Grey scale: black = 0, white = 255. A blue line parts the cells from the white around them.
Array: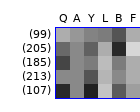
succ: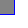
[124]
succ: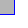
[137]
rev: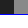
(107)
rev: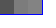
(99)
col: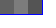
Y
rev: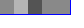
(213)

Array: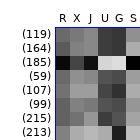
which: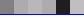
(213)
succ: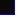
[69]

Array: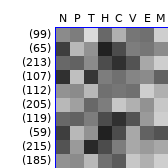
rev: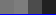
(65)
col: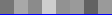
E
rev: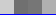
(99)
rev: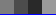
(215)
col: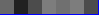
H
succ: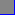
[139]

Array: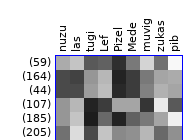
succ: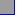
[189]
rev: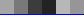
(164)
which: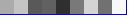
(59)
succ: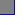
[177]
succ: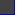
[150]
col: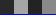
Pizel
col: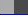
nuzu

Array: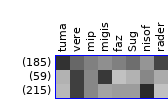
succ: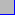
[63]
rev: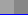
(215)
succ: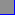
[128]
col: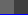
vere
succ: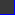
[193]

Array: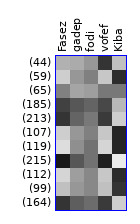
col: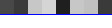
vofef
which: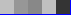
(99)
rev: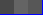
(185)
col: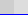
Fasez

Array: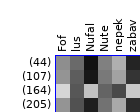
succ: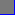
[162]
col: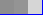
Fof
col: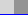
Fof
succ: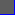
[23]

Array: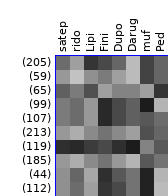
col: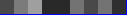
Fini
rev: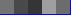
(112)

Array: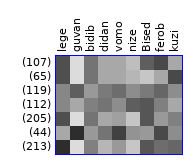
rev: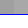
(205)
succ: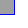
[198]
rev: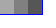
(112)
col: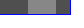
lege
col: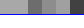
vomo
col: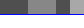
lege
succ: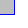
[94]

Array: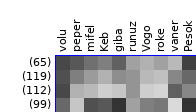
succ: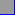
[177]
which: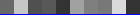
(99)
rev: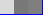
(99)
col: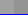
runuz
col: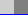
Vogo
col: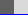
vaner
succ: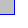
[135]

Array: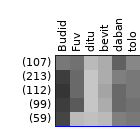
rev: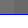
(99)
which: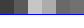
(99)
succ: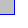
[186]
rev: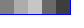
(213)
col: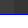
Budid
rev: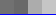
(99)

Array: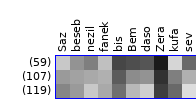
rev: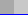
(119)
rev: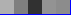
(107)
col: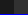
Zera
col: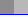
Bem

